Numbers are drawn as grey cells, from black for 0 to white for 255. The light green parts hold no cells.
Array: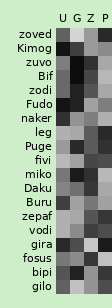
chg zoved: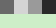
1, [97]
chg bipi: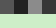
3, [147]
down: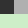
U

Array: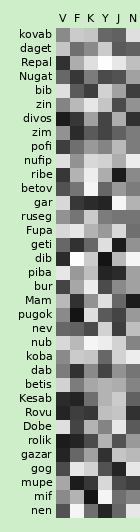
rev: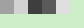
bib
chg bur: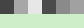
3, [237]
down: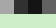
F
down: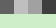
N
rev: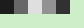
Mam
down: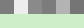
N
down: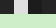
V

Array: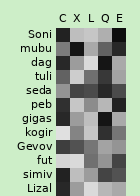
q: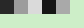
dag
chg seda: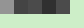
4, [40]
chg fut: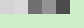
5, [68]

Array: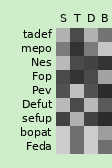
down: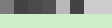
D
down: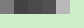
D
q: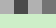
tadef
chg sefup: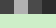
3, [67]
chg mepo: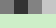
3, [123]
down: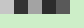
B

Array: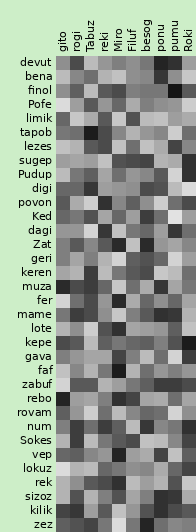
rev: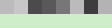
keren
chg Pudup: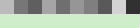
7, [135]
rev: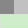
faf
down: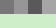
rogi

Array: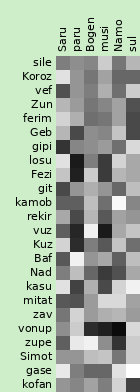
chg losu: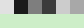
5, [211]
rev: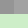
rekir
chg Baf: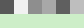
3, [149]

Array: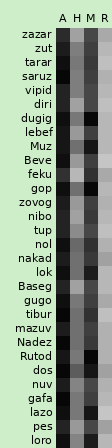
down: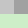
R
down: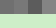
H
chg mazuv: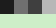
4, [177]
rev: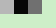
gop
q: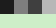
zut

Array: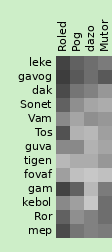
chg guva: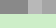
3, [178]
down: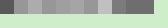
Mutor

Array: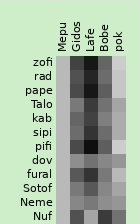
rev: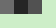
rad
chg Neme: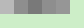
2, [135]
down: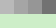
pok
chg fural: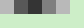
4, [121]
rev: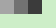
Talo

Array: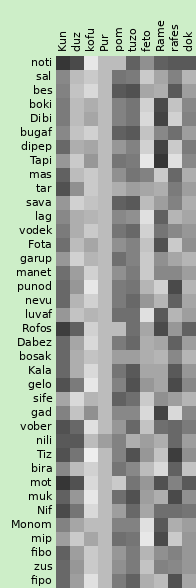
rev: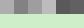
sava
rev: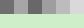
Nif
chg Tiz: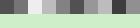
8, [195]
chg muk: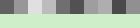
3, [231]

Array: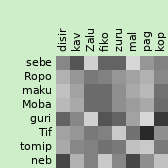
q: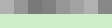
Ropo
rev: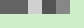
sebe
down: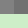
fiko
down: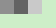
zuru
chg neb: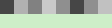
5, [135]
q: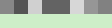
sebe
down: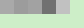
mal

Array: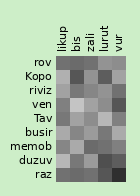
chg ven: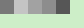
1, [128]
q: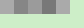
busir
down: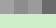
zali
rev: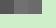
raz
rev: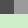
duzuv

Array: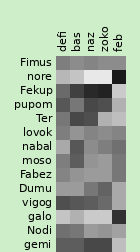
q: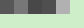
pupom
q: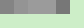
Fabez
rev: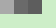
vigog

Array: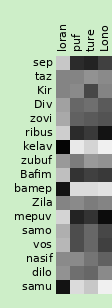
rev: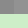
taz
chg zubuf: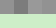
1, [153]
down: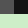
Lono

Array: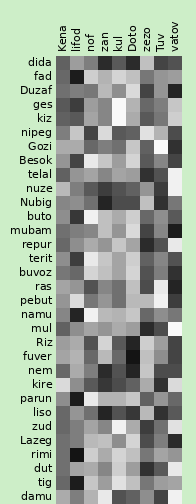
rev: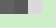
nipeg
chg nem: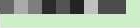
7, [198]
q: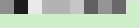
parun
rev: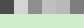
Lazeg

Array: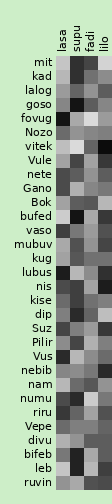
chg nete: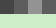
1, [75]
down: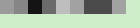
lasa
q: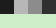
lubus
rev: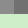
kad
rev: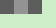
nete

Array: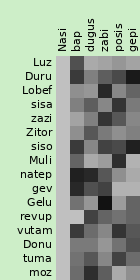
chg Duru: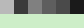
1, [192]
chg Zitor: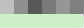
5, [143]
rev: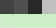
gev
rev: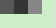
vutam
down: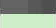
gepi

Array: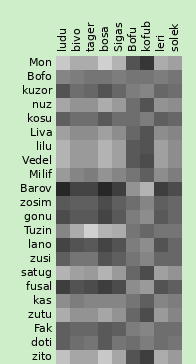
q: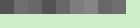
kuzor
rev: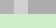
Mon
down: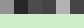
bosa
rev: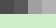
Vedel

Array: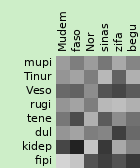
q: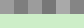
mupi
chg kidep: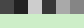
3, [197]
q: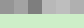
rugi
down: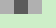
begu
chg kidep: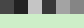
5, [169]
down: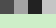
faso

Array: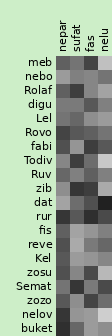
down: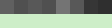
nepar
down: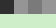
fas
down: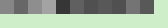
nepar
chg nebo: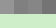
1, [155]
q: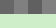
Ruv
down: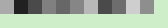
nelu

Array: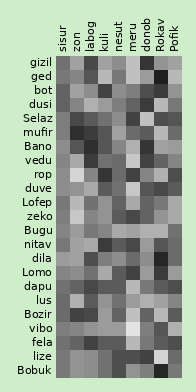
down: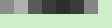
labog
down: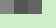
donob
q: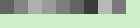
dusi

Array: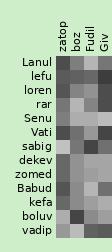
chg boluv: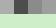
2, [69]
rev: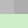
Senu
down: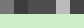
Giv

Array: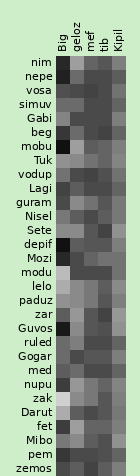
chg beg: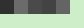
1, [55]
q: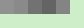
Tuk
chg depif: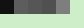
4, [86]
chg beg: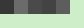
5, [100]
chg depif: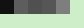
3, [86]
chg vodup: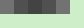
2, [74]

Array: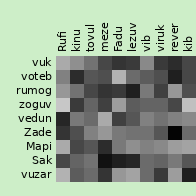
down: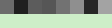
lezuv
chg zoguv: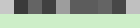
7, [100]
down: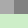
Rufi
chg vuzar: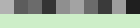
5, [151]
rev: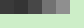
vuk
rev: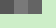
Sak

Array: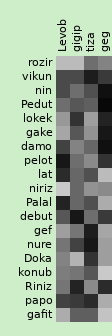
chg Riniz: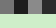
2, [35]
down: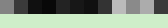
geg
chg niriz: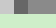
3, [146]
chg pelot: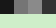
2, [110]
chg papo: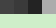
3, [43]
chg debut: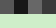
3, [110]

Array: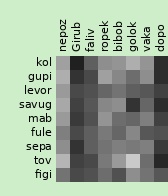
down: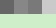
golok
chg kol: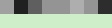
4, [142]
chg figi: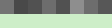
7, [115]

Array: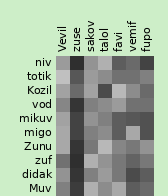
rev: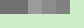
vod
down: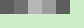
favi
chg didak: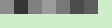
1, [147]
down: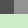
fupo
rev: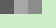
Muv

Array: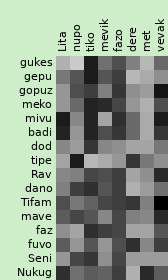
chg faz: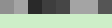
3, [47]
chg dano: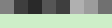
3, [47]
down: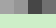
nupo
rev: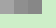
dod
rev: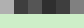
dano
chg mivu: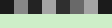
7, [170]

